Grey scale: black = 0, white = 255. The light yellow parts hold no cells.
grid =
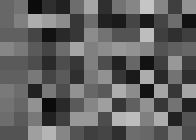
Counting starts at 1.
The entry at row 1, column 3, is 11
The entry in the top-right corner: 146
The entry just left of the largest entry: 134
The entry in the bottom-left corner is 83
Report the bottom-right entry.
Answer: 77
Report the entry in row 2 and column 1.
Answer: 103
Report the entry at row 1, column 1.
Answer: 103
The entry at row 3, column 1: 96
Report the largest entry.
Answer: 197
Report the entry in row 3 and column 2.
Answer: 96
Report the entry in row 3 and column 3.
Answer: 69

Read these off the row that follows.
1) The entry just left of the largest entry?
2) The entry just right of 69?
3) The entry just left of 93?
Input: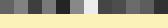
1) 136
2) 77
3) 107

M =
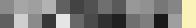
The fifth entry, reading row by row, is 96
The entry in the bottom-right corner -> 159
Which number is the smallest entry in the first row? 67
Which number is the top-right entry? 133
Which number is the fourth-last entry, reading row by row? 111
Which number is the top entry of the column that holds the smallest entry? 119
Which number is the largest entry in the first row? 178
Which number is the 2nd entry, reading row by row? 166

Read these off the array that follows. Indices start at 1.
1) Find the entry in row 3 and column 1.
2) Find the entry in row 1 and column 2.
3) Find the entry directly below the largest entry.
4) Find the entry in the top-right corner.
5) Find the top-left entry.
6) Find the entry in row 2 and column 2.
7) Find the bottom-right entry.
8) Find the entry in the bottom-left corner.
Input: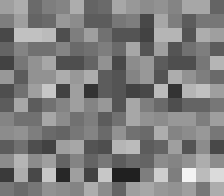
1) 72
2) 173
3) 159
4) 100
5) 159
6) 159
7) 173
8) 119

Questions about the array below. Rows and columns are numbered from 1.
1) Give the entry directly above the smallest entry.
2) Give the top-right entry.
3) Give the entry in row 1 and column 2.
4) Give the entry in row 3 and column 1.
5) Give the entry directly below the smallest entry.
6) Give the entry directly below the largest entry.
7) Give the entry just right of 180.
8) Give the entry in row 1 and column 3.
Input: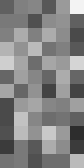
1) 96
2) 243
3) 128
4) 128
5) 59
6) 96
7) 146
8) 134

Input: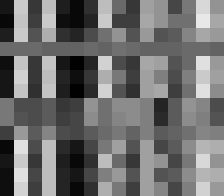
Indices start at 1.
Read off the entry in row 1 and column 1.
22
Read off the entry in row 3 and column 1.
30
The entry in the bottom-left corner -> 14
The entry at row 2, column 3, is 62
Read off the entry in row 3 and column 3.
83
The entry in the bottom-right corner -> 153
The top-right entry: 147
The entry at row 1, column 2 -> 202
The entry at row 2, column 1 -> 8
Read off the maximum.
232
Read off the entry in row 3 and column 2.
202
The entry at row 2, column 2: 196
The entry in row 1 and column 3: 55
